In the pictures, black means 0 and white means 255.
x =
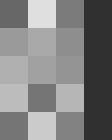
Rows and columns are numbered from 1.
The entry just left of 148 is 161
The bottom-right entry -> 48
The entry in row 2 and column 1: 154
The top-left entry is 103
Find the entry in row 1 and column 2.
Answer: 223
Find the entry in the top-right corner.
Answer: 48

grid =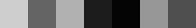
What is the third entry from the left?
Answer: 177
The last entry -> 79
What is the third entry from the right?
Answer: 4

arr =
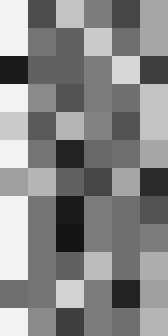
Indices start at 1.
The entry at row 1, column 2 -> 76
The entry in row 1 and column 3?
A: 195
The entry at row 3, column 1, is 27
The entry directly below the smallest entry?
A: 97
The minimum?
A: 20
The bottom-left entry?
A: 242
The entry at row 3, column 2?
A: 97
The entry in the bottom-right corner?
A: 181
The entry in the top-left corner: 242
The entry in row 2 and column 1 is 242
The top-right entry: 166
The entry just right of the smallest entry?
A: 124
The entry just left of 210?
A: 117

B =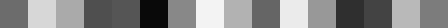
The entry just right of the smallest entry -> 136
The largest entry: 243

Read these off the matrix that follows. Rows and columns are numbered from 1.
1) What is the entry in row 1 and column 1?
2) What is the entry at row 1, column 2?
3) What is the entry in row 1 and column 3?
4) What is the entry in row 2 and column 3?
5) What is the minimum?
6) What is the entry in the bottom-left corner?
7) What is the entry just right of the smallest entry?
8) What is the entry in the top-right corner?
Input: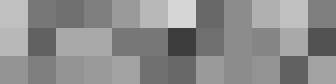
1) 192
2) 119
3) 111
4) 169
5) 61
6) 147
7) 111
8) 126

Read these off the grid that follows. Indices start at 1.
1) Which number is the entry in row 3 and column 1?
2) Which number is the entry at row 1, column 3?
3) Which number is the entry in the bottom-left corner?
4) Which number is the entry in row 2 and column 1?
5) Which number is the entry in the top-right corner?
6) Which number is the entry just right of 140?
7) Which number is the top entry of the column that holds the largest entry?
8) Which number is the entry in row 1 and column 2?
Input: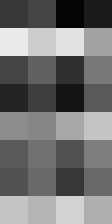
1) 68
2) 5
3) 196
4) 234
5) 27
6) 134
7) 55
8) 68

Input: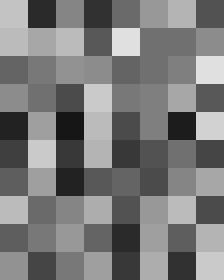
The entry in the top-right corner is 82
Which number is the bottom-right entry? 202
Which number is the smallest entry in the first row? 42
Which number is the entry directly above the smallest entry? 75
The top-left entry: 195
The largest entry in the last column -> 224
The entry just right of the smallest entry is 187
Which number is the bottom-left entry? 146
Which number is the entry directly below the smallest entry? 56
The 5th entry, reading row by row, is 106
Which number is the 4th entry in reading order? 49
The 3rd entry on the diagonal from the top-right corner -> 112
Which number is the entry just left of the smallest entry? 159
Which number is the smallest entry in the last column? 69
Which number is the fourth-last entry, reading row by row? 56
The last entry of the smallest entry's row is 210
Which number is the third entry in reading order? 133
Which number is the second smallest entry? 28
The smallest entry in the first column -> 34

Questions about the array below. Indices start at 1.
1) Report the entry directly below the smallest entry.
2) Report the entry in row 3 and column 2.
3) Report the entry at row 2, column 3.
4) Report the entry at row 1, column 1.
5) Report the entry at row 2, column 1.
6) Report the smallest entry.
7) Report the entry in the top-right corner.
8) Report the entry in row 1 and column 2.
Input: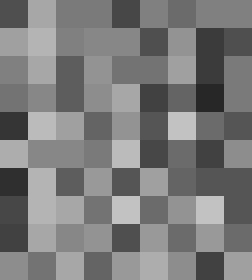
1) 107
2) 167
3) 128
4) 79
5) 160
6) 39
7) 128
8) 167

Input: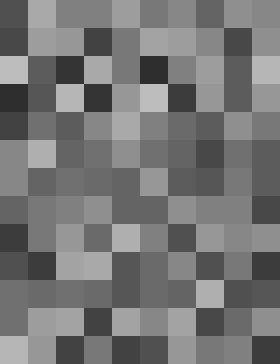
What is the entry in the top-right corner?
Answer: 135
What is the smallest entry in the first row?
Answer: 80
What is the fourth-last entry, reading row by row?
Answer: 151
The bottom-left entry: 182
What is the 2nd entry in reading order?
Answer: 169
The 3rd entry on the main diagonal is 52
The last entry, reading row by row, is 60
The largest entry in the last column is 182
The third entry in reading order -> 128
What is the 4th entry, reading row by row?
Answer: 128
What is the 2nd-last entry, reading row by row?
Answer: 128
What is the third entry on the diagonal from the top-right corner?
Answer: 157
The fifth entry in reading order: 157
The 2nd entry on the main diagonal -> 157

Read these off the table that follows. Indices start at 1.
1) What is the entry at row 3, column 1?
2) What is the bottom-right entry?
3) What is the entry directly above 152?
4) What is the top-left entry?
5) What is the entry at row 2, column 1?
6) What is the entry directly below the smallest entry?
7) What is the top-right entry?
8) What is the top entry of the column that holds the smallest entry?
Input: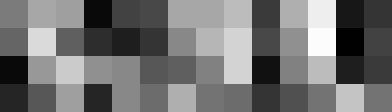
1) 9
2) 115
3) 218
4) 123
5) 101
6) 30
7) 52
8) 23

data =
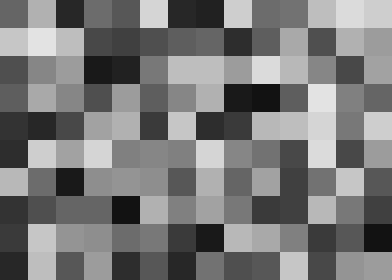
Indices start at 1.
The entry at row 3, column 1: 79
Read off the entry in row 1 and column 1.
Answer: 101
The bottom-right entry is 156
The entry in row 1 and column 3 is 39
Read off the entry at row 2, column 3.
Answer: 190
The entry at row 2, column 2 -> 227
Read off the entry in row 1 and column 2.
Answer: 177
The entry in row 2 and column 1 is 198
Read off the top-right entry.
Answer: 206
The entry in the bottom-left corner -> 39
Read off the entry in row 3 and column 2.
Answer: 134

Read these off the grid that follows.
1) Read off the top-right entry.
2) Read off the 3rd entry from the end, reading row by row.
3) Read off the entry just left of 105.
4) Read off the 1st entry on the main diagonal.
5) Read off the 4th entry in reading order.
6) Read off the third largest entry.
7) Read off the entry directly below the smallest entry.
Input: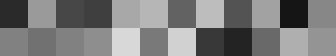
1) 135
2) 105
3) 35
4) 42
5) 63
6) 189
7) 175

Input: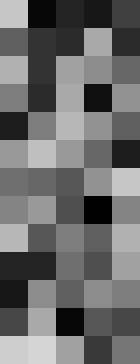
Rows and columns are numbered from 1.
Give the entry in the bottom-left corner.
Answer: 206
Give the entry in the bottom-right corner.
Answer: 118
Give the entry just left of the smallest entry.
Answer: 79
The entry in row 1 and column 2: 7
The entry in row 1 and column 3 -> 35
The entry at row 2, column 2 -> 51
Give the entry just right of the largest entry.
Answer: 161
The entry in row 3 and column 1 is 177
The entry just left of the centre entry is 103
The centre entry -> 87
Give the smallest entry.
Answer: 1
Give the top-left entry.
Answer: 198
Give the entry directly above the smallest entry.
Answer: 146
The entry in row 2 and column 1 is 95
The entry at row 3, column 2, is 51
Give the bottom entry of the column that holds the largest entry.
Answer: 213
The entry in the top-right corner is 64
